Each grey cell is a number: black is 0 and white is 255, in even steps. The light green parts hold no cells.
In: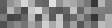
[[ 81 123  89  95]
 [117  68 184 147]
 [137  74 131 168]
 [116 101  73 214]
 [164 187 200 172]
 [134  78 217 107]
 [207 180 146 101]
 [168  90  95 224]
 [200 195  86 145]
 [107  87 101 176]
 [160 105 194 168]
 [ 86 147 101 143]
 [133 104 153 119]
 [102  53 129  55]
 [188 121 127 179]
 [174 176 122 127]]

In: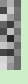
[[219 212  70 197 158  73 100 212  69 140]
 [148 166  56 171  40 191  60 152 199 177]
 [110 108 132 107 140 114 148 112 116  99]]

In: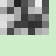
[[194 222 217 160 223]
 [ 72 154 207  72 171]
 [158  61 166 168  35]
 [186  63  56  70  79]
 [ 63  47  91 184 128]
 [169  51  75 197 237]
 [186 116 156  87  77]]

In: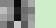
[[130 161 188 131]
 [ 73 141 150 132]
 [200  18  32  11]
 [ 90 115 109 128]
 [168 156 124 170]]

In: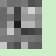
[[199 121 130 108 104 106 134]
 [100 121 199 164 113 159 110]
 [ 79 114 118  27  66  63 111]
 [180 125  58 180 152 162 119]
 [ 97 119  66 183 153 209  81]
 [ 93 111  79 140 135 156  90]]

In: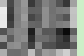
[[174  75 152  83 233 232 235 186]
 [110 139  92 121  65  55  63  72]
 [109 144 135 136 128 124 128 124]
 [119 116 142 133 144 156 146 151]
 [189  63  45  29 102  70  96  57]
 [115 140 110 122  99  88  97  92]
 [154  82 109  87 142 142 143 129]
 [148  80  96  89 114 116 113 114]
 [185  62  66  41 125 102 122  84]
 [207  61  45  11 130  84 125  55]
 [156  93 141  96 194 192 195 161]]

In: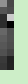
[[ 54  58  81  87  93 103  44  45  85 145]
 [ 34  33  66  76  79  78   2 202  76  71]]

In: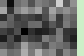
[[142  91  28  66 112  45 165 121]
 [108  72  75  47  94  99  52  13]
 [116  91  32  79  73  57 130 109]
 [172 159  82   0  67  74 157 125]
 [122 113  63  47 107  64 133  82]
 [176 108  54  28 109  49 160 128]
 [128  75 124  34  50  77  84 115]
 [140 123 100  53  88 137 163 100]
 [ 75 112 126 120  60  56 125 207]
 [132 100  55  51 121 114 144  88]
 [105  57  31  46  93 100 122 144]]

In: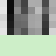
[[228 220 211 230 225]
 [ 37  27  22  11  11]
 [113 104 109 137 116]
 [ 84 107 113  75  67]
 [148 163 162 140 172]
 [156 168 166 187 171]
 [ 49  56  66 103  74]
 [211 175 187 166 172]]
